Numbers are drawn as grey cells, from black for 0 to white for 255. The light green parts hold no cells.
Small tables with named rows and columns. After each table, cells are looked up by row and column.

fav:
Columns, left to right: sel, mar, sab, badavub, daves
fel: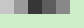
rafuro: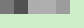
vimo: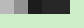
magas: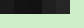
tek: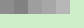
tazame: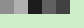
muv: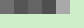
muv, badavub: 79
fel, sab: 54
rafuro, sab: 174
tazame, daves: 65
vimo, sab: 28
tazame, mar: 176
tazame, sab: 28
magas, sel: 26
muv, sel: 111
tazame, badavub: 96
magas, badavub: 31
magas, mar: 19
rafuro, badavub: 175
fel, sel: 199
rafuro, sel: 120
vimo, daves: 39
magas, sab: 18
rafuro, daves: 156

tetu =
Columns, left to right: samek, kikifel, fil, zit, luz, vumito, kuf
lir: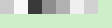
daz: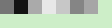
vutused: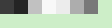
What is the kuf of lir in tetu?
209
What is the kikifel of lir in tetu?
249
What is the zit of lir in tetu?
142
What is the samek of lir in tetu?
203
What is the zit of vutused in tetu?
248
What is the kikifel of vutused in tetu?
36
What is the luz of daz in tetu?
199
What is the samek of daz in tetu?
117
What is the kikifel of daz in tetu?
19
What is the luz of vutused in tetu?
236
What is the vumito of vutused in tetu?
173
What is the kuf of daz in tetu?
166
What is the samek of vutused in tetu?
59
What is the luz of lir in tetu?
177
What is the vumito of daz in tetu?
133
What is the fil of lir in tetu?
57
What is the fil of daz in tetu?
170

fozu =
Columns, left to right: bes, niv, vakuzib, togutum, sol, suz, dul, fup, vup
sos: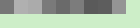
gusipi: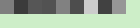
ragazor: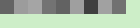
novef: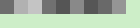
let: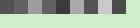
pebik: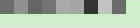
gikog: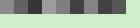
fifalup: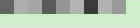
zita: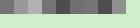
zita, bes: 115
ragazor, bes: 100
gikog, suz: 64
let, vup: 75
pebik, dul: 51
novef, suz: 137
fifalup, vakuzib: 166
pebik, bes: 108
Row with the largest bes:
gikog

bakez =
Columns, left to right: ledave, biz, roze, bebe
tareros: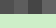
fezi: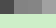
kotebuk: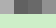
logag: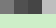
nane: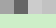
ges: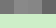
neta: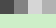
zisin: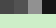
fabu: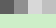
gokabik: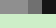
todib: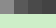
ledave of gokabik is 143
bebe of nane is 194
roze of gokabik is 112
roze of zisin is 145
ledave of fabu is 93
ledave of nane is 164
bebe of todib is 67
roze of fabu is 216
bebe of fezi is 161
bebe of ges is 102
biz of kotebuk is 97
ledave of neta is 73
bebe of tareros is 99

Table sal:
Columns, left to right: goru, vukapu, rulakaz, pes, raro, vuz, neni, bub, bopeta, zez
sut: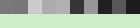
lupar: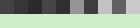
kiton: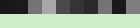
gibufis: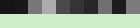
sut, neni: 151
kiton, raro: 74
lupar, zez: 202
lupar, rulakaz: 43
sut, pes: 172
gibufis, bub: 112
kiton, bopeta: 25
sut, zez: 28
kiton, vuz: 52
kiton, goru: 24
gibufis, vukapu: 23
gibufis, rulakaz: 120
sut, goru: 121
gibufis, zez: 123
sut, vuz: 53
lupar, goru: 66
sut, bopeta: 88
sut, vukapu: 119
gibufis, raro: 74
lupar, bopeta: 97

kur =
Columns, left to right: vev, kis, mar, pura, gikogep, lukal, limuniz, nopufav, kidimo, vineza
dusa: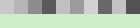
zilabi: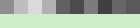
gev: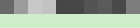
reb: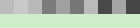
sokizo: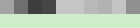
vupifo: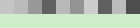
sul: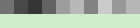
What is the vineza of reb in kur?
70
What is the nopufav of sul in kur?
202
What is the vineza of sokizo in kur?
144
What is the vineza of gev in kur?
124
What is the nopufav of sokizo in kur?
178
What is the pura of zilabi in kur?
177

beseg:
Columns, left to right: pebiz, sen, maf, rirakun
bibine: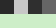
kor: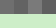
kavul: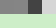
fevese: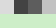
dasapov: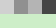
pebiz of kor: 111
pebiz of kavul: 132
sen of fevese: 67
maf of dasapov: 180
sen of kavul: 133
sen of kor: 99
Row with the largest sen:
bibine

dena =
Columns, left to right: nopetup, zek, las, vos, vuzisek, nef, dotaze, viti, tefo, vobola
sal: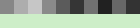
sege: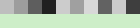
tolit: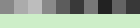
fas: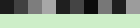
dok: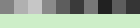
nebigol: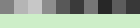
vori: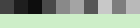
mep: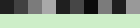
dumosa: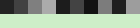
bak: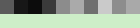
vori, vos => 73
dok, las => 198
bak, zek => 23
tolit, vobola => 56
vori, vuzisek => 137
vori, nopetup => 66
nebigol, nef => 58

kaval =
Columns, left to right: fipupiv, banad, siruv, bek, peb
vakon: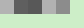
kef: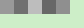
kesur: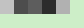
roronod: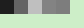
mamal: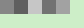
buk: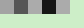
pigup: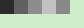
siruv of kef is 189
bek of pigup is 194
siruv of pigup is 141
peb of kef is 143
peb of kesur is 177
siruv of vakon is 88
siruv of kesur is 93
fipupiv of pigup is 43
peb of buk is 171
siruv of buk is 171

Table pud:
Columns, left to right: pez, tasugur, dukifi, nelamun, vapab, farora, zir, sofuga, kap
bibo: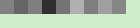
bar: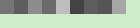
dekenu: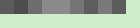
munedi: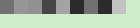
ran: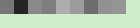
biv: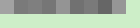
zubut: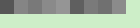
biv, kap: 150
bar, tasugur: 94
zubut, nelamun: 138
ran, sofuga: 145
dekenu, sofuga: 121
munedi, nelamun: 70
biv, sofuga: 102
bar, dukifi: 141
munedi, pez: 113

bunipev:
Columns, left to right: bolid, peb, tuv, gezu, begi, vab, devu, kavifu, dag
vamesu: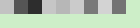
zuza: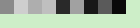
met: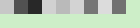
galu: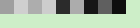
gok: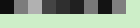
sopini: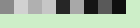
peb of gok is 124
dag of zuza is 9
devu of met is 118
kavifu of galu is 95
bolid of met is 199
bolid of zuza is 138
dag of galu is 14
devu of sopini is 21
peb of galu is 207
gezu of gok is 68
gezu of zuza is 191
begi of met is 186
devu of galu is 22
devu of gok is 120
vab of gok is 32
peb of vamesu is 85
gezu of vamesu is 198
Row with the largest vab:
met

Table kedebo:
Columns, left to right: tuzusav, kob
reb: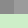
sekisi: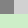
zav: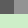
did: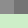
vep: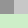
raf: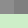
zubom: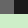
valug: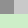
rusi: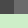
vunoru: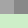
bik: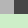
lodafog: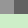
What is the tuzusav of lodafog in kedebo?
150
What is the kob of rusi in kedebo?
107
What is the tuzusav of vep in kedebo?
148
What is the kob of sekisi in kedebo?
209
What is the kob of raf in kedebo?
127
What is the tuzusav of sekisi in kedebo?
130
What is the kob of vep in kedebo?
199
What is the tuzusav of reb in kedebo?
138
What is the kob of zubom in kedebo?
26
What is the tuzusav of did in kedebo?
141

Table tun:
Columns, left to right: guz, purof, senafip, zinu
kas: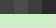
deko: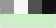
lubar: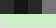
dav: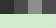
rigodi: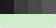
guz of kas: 65
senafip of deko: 80
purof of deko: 247
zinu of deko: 17
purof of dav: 76
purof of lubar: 21
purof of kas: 75
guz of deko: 152
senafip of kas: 61
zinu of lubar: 117
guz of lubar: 44
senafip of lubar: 40
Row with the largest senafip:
dav

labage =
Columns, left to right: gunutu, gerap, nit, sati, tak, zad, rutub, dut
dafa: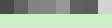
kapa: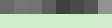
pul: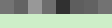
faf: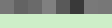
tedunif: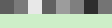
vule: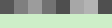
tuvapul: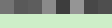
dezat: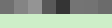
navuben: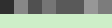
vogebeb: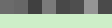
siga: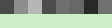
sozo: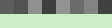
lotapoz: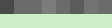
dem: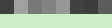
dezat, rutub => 115
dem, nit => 119
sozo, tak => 146
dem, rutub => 60
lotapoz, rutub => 115
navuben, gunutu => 47
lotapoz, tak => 107
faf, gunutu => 118
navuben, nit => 80
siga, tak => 111
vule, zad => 167
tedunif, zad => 127
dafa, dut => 211
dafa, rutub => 93
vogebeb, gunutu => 107
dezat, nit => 148
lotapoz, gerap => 106
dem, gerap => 161
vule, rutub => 179
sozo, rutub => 131
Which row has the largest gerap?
dem

